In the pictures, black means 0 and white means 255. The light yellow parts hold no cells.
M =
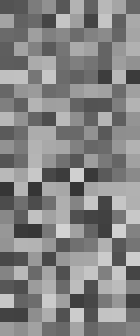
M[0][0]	83
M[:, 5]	[179, 159, 108, 171, 127, 97, 155, 99, 142, 105, 129, 86, 208, 53, 132, 80, 161, 112, 165, 182, 189, 62, 204, 165]
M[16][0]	151
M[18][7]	204
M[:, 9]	[103, 169, 165, 177, 145, 59, 160, 179, 148, 143, 178, 161, 138, 177, 176, 200, 130, 117, 205, 69, 131, 65, 109, 131]
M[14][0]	76
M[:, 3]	[145, 69, 128, 90, 177, 198, 108, 159, 77, 172, 169, 149, 72, 171, 111, 162, 120, 152, 72, 165, 176, 203, 174, 111]
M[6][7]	161
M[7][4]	160
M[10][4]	166
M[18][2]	153
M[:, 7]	[184, 197, 139, 100, 100, 61, 161, 84, 182, 89, 107, 121, 90, 174, 68, 65, 63, 177, 204, 128, 178, 120, 195, 119]
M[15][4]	177
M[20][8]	188
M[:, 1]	[86, 98, 103, 163, 92, 193, 149, 97, 146, 108, 123, 108, 163, 181, 111, 94, 58, 180, 80, 185, 78, 100, 65, 143]
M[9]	[90, 108, 172, 172, 105, 105, 146, 89, 142, 143]
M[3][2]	130
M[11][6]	158
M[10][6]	103
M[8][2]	101
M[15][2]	193
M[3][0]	94
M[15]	[136, 94, 193, 162, 177, 80, 68, 65, 118, 200]
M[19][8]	199

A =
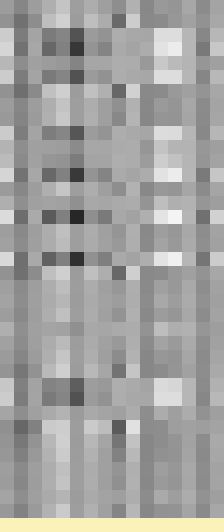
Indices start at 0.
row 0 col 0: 156
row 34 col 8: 144
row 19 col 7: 174
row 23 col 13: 177
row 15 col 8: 168
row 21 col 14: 145
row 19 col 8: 104
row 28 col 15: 184
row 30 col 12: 158
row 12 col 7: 132
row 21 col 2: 159
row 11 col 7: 164
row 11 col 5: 124
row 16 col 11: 158
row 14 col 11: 190
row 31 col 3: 183
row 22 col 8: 147
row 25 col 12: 148
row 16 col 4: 191
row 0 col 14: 139
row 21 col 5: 156
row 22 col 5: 158
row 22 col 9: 176
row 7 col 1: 135
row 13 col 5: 158
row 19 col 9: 207
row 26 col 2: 146
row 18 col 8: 169
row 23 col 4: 162
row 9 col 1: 125
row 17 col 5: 158
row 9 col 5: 86
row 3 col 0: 213
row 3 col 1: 114
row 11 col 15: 163
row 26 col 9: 197
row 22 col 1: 137
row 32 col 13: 164

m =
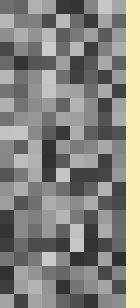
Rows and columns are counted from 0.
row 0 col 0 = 110
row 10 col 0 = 137
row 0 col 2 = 177
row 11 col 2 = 178
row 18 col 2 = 122
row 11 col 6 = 167
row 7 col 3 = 153
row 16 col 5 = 194
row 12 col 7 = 70
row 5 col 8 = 153
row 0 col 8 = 165
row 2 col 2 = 147
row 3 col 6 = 61
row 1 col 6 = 59
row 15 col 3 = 153
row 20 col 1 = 159
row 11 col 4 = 89
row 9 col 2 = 137
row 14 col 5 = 140
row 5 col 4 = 112
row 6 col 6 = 109
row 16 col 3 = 152
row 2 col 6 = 158
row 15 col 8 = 104
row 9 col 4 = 56
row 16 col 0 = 52
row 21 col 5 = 79
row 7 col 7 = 63
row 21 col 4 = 100
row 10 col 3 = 52
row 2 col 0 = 142
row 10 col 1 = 97
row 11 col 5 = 173
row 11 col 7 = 63
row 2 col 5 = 121
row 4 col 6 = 88

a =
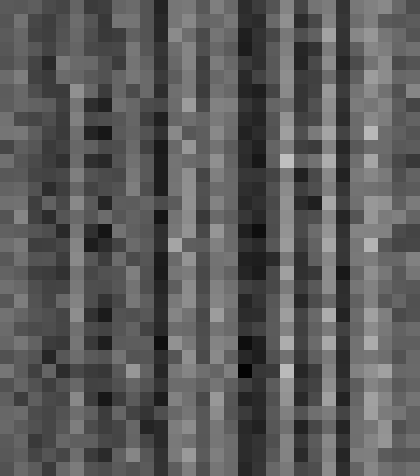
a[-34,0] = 90
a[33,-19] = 51
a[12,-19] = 29
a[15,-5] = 85
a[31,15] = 118
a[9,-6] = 67
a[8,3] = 79
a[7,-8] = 82
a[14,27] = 146
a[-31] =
[87, 102, 88, 68, 88, 101, 73, 70, 72, 120, 86, 54, 109, 133, 80, 105, 91, 28, 49, 91, 128, 38, 51, 124, 50, 95, 135, 126, 103, 112]
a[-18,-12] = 14
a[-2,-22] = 96
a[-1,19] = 104
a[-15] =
[99, 92, 63, 60, 49, 116, 71, 82, 85, 127, 81, 26, 118, 124, 72, 114, 98, 37, 27, 73, 160, 48, 56, 142, 24, 103, 143, 119, 88, 118]
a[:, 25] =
[120, 109, 135, 95, 76, 96, 116, 124, 107, 108, 89, 111, 122, 115, 112, 85, 132, 119, 121, 103, 118, 97, 108, 102, 114, 115, 130, 93, 102, 109, 112, 111, 126, 100]
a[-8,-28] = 64
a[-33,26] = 127
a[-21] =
[99, 103, 83, 44, 62, 103, 67, 77, 83, 127, 78, 29, 117, 144, 81, 108, 106, 47, 42, 81, 139, 63, 79, 127, 53, 115, 113, 109, 87, 91]
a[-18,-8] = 108
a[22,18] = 45
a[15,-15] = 106
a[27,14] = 95
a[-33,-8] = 72
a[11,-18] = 116
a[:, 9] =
[107, 117, 97, 120, 116, 119, 75, 103, 102, 99, 106, 113, 120, 127, 92, 99, 96, 107, 75, 127, 115, 120, 80, 99, 93, 84, 151, 102, 91, 67, 103, 101, 134, 82]
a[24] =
[102, 119, 98, 60, 56, 118, 57, 30, 91, 93, 94, 15, 146, 120, 79, 132, 125, 14, 32, 90, 173, 67, 107, 169, 52, 114, 172, 114, 95, 95]
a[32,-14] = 108
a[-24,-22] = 78
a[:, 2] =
[94, 71, 67, 88, 68, 65, 78, 98, 69, 94, 86, 74, 69, 83, 62, 65, 85, 62, 84, 63, 79, 83, 86, 75, 98, 84, 64, 82, 95, 76, 81, 57, 69, 92]
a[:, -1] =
[77, 92, 84, 112, 84, 106, 134, 69, 99, 84, 92, 56, 99, 91, 123, 100, 68, 71, 129, 118, 88, 81, 82, 107, 95, 105, 106, 99, 116, 97, 96, 112, 86, 111]
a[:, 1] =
[88, 115, 103, 102, 95, 126, 104, 104, 75, 120, 95, 86, 90, 103, 114, 134, 93, 122, 113, 92, 105, 126, 101, 82, 119, 93, 92, 101, 61, 108, 91, 102, 95, 106]
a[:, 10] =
[84, 84, 84, 86, 98, 106, 106, 76, 62, 83, 65, 89, 89, 78, 101, 90, 86, 92, 86, 81, 79, 95, 88, 67, 94, 85, 98, 84, 64, 52, 36, 69, 87, 91]
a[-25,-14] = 109
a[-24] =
[70, 95, 86, 58, 66, 103, 96, 75, 78, 106, 65, 25, 105, 151, 93, 115, 92, 46, 33, 100, 127, 63, 59, 132, 38, 89, 109, 108, 89, 92]
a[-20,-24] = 90
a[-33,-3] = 90
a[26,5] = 72
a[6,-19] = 45

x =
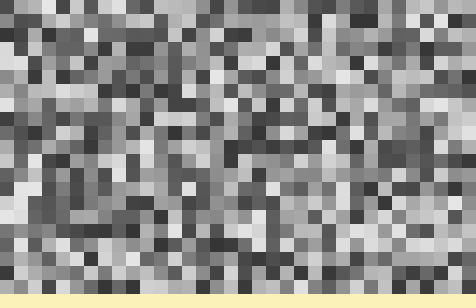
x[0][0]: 76
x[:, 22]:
[83, 58, 76, 111, 219, 153, 76, 206, 202, 64, 88, 155, 135, 159, 203, 92, 187, 158, 208, 186, 130]
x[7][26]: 219
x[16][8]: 92
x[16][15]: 81
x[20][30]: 59
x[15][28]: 130
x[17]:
[99, 226, 91, 178, 223, 110, 143, 206, 172, 141, 166, 54, 91, 155, 86, 53, 60, 111, 224, 96, 214, 116, 158, 91, 222, 150, 220, 199, 136, 213, 221, 200, 218, 169]
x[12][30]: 80
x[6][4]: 220
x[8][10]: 62
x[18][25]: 69
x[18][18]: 59
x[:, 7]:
[202, 111, 106, 59, 156, 154, 59, 121, 88, 97, 117, 199, 78, 90, 140, 131, 57, 206, 212, 122, 54]
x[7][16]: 228
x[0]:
[76, 165, 181, 230, 71, 202, 88, 202, 224, 103, 78, 191, 186, 181, 143, 70, 147, 86, 73, 70, 176, 135, 83, 74, 125, 89, 78, 167, 105, 185, 199, 150, 185, 175]
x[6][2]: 185
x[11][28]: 76
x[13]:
[83, 228, 229, 78, 123, 75, 125, 90, 152, 162, 201, 167, 95, 223, 86, 127, 189, 105, 100, 224, 119, 94, 159, 112, 221, 92, 56, 188, 76, 72, 150, 109, 56, 121]
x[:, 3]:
[230, 172, 55, 126, 158, 189, 189, 97, 101, 102, 172, 71, 94, 78, 85, 87, 134, 178, 97, 149, 72]
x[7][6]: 180
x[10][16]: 57
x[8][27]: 166
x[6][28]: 183
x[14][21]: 162
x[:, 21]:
[135, 185, 211, 164, 101, 138, 183, 108, 93, 162, 66, 208, 136, 94, 162, 167, 185, 116, 167, 57, 223]
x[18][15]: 126
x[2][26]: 178
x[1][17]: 158
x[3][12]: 93
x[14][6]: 122
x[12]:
[97, 136, 194, 94, 153, 71, 139, 78, 226, 84, 159, 153, 91, 87, 103, 141, 158, 190, 63, 150, 161, 136, 135, 187, 152, 127, 137, 121, 211, 138, 80, 203, 141, 152]
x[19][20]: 179
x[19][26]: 181
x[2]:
[54, 69, 171, 55, 103, 95, 228, 106, 105, 89, 90, 81, 197, 68, 142, 210, 65, 60, 157, 138, 166, 211, 76, 200, 137, 145, 178, 154, 97, 98, 217, 129, 192, 177]
